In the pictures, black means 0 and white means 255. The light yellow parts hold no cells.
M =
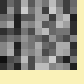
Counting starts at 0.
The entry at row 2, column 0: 104
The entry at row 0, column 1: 104
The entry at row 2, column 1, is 117
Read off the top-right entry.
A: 104
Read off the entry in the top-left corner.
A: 47
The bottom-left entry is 47
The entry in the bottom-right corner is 32
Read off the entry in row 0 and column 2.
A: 75
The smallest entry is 16
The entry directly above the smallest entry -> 133
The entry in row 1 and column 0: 47

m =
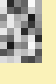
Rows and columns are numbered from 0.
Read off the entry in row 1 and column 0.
220
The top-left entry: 233
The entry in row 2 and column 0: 130
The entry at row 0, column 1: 42
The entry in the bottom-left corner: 220
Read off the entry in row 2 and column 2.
172
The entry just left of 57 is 130
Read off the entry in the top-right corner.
172
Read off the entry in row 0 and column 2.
130
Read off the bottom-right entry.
115

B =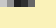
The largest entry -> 200
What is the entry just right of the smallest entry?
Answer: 49
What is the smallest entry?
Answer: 33

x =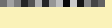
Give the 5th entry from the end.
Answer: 203
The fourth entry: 37
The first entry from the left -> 111
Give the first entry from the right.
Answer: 98

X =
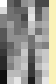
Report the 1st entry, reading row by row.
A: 254
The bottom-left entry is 16
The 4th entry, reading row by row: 143
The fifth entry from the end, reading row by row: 228
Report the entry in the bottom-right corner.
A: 228
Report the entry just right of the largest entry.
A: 99
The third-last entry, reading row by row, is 28
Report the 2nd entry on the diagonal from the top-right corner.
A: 87
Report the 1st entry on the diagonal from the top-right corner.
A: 72
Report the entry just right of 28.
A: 143
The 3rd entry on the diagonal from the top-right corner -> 228

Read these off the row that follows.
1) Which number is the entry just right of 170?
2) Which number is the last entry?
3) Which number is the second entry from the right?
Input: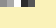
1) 253
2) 86
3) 44

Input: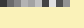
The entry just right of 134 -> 179
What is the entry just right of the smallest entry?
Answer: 107

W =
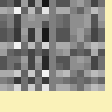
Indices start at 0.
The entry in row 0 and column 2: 56
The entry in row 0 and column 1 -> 100
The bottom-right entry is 171
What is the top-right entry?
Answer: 112
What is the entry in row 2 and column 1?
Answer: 127
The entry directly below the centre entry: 127
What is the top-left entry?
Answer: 84
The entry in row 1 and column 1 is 157
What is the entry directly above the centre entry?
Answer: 127
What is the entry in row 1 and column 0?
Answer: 171
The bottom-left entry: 171

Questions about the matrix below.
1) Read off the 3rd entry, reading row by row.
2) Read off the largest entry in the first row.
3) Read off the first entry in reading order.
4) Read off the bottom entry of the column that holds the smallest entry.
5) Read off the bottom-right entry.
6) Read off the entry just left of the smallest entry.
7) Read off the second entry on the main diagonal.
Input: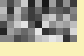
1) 132
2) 202
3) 144
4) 202
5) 117
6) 159
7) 48

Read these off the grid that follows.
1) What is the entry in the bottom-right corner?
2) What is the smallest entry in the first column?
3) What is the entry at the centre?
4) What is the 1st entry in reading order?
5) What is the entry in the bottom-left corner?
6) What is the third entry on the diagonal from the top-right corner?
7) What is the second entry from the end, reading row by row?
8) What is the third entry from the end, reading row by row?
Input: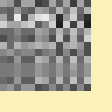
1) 78
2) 78
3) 164
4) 164
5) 135
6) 208
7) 135
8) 78

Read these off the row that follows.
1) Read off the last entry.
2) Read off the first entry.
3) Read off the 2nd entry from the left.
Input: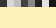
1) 23
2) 51
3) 214

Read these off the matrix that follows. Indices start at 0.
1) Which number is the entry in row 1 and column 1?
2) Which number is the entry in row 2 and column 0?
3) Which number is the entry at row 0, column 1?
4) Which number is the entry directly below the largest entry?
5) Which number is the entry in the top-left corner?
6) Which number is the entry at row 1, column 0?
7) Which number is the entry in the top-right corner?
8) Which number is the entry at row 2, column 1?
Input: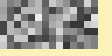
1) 98
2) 171
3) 128
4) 159
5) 171
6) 159
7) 114
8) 98

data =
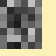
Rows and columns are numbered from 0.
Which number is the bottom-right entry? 96
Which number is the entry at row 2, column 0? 124
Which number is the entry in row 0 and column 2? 124
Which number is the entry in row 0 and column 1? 193
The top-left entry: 52
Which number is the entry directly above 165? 193
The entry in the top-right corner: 112

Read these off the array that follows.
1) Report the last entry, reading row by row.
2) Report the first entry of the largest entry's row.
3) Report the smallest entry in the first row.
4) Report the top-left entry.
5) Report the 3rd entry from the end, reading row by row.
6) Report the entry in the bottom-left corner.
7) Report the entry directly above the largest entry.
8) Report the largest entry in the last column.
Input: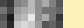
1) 70
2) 86
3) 54
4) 70
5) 86
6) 100
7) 186
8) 100
